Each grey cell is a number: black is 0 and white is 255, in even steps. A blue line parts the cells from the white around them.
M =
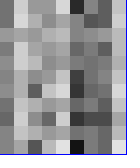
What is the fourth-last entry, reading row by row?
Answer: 19
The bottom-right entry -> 226
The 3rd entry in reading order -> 153
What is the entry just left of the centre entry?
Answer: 153
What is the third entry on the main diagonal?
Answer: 153
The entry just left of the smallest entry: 226
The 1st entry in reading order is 114
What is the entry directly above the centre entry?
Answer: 153
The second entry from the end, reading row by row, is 103
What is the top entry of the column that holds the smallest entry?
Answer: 41
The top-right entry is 195
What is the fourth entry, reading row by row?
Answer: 153
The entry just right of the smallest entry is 123
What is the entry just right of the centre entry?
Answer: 63
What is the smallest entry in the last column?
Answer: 165
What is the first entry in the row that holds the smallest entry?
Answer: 132
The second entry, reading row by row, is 206
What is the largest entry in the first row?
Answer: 215
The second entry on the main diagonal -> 215
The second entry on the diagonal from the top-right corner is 94
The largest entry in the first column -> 153
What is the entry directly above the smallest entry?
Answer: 114
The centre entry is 195

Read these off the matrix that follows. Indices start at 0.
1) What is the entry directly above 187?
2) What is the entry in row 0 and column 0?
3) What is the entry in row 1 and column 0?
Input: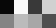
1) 249
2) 7
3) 132

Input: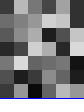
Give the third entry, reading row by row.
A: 119
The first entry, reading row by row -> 58
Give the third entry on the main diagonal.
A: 173
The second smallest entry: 19
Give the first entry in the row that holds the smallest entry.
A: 58
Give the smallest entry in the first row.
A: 49
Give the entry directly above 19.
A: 217
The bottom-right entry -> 151
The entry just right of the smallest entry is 100
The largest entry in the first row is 185
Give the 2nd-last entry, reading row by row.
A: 185
